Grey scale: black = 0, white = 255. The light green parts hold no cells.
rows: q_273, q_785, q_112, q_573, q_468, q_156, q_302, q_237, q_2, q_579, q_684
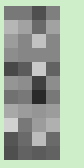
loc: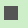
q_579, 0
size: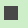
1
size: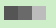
3
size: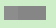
3
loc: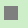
q_273, 3
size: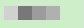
4
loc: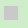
q_468, 2

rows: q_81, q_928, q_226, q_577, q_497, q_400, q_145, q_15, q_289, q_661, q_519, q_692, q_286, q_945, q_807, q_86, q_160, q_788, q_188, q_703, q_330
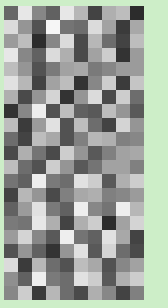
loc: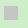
q_400, 9
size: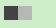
2
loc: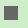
q_81, 0
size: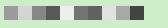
10
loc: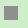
q_703, 0

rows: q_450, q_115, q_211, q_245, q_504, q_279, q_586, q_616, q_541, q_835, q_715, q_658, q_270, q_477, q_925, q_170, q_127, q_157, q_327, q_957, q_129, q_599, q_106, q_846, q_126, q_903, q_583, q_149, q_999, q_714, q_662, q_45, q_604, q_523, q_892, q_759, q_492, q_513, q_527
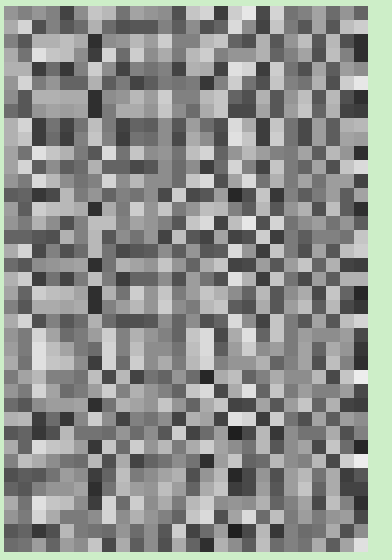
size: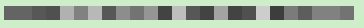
25
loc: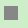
q_714, 5
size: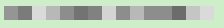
15

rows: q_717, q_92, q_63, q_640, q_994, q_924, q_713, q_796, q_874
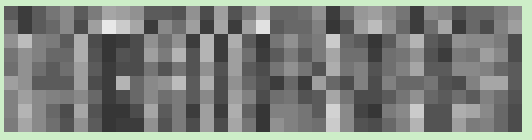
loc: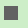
q_796, 17
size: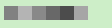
6
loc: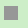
q_717, 25
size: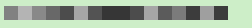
16
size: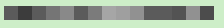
15
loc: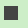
q_796, 25

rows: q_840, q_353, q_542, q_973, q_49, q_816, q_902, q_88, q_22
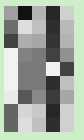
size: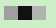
3
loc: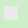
q_902, 0
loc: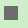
q_353, 0
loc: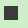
q_902, 3
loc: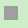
q_840, 0

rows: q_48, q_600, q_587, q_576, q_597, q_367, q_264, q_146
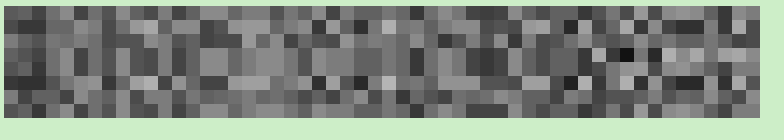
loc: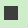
q_48, 34
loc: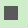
q_48, 0
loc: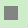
q_146, 49
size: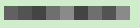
9
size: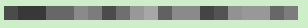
21
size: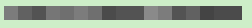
17

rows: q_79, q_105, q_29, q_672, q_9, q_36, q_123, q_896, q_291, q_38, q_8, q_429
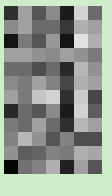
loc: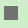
q_429, 1
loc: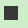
q_105, 4
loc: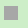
q_8, 6
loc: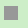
q_29, 3
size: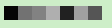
7
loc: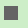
q_8, 2
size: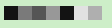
7

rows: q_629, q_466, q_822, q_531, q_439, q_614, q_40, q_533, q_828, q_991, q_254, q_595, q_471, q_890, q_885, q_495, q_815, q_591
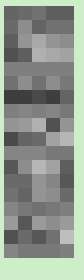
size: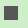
1
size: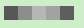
5

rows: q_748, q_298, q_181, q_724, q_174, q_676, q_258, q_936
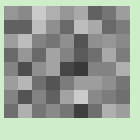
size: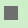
1
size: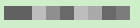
9
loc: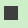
q_936, 5
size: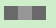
3

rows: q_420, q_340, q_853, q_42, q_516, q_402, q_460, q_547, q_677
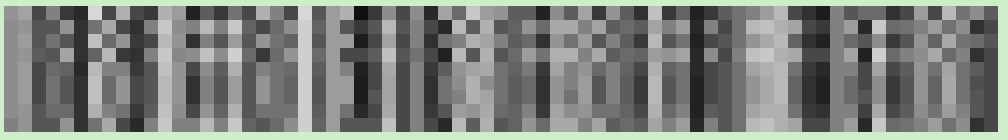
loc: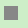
q_42, 12
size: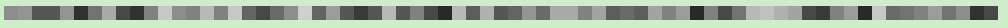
71
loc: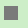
q_516, 37
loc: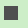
q_402, 69
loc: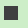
q_547, 61
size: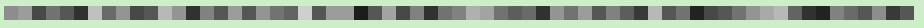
65

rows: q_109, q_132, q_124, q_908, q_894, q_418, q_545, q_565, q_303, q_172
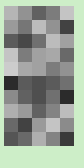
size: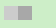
2
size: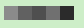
5

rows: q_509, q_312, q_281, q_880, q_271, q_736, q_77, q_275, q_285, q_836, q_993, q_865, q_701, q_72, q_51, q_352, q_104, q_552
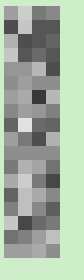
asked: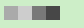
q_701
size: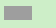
2
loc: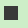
q_77, 2
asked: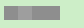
q_736
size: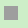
1
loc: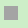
q_865, 2
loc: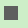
q_51, 3

